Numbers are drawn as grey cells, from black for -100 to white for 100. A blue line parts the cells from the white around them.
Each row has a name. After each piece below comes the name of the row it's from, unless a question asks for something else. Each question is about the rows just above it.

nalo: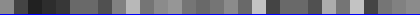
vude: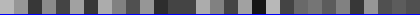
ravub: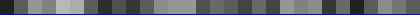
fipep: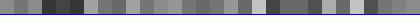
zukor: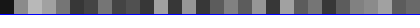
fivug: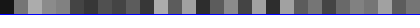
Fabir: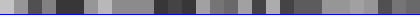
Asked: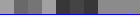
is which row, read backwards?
Fabir
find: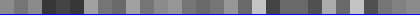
fipep
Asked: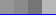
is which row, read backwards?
nalo

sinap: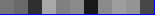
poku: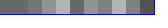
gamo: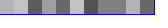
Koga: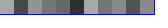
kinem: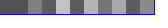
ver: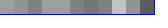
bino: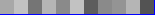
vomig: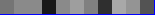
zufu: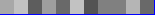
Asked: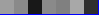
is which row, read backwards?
sinap
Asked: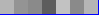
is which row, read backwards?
bino

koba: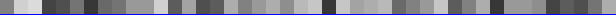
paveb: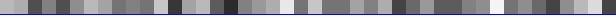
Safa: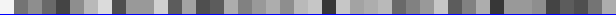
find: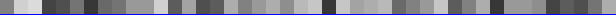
koba
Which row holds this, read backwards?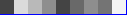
paveb
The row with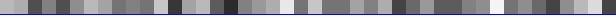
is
paveb
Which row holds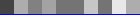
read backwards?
paveb
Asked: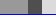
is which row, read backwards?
Safa

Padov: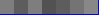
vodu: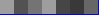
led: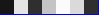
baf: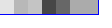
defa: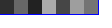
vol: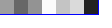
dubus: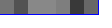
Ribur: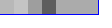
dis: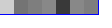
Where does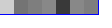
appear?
dis
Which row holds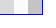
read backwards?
led

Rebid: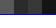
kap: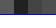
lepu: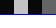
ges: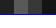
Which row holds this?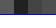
kap
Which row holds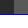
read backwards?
Rebid

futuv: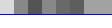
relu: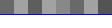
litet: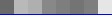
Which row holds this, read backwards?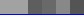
futuv
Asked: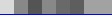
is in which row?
futuv
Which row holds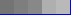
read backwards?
litet
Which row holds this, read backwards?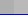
litet
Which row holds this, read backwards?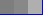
litet
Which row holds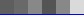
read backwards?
futuv

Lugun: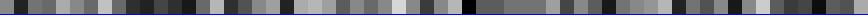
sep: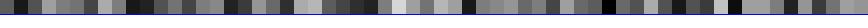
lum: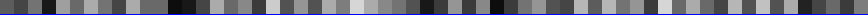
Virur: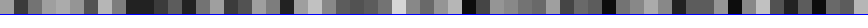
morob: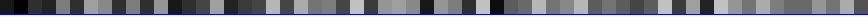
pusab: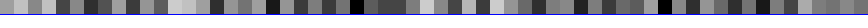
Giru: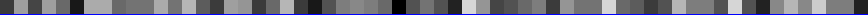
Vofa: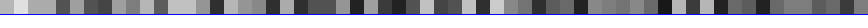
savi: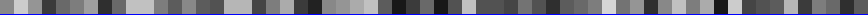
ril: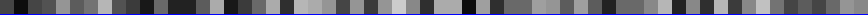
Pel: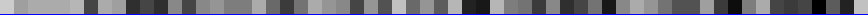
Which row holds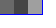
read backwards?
Virur
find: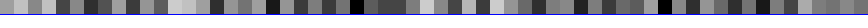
pusab
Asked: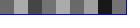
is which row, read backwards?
lum
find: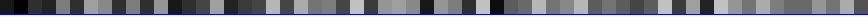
morob

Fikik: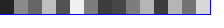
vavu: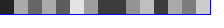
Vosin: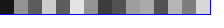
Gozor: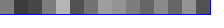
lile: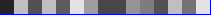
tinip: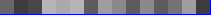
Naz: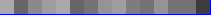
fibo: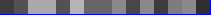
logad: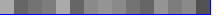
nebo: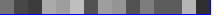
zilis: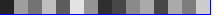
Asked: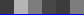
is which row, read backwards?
Fikik
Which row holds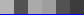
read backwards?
Vosin
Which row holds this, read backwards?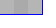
tinip
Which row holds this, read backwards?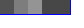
lile
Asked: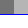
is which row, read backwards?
Fikik
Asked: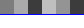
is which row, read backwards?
vavu
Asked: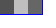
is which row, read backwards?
Fikik

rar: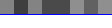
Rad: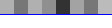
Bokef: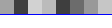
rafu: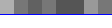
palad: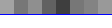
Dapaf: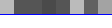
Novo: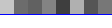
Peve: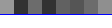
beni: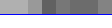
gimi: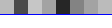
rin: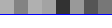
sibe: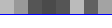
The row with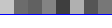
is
Novo
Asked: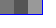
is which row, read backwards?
rin
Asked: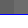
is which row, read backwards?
Novo
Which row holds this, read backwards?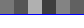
Novo
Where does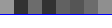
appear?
Peve
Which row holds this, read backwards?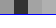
rin
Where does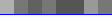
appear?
rafu

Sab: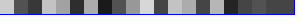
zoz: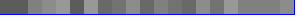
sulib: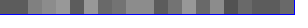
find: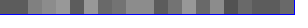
sulib
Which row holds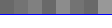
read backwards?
zoz

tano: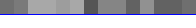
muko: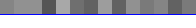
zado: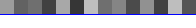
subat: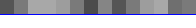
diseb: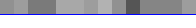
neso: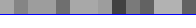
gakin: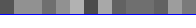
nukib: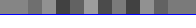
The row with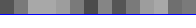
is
subat
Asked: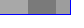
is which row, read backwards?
diseb

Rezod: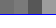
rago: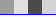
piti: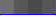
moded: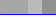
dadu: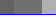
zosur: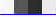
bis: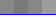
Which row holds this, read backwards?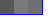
Rezod
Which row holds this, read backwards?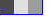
rago
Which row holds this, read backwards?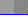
bis
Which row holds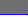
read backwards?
dadu

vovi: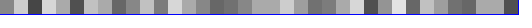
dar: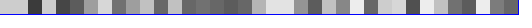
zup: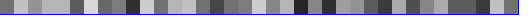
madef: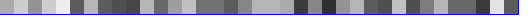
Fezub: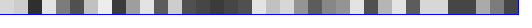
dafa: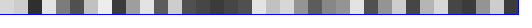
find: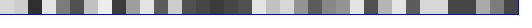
Fezub
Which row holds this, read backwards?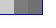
zup

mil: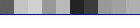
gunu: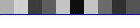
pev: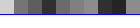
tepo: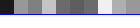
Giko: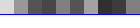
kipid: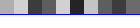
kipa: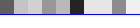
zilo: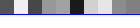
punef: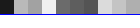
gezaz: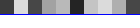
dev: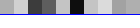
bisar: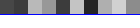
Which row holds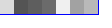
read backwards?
punef
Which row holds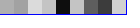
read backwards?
dev
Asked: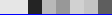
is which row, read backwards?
kipa

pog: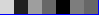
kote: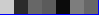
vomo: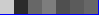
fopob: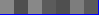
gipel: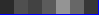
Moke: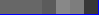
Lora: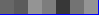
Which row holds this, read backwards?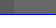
Moke
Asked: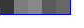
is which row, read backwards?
Moke
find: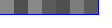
fopob
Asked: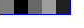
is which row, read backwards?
pog
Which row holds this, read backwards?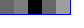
pog

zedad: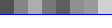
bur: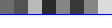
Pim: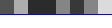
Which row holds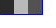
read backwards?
bur
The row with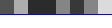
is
Pim
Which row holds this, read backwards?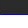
Pim
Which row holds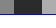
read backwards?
Pim

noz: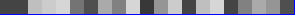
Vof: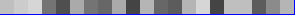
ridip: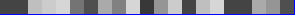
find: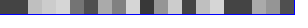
ridip
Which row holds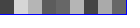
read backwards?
Vof
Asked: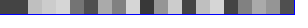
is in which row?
noz
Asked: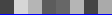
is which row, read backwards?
Vof

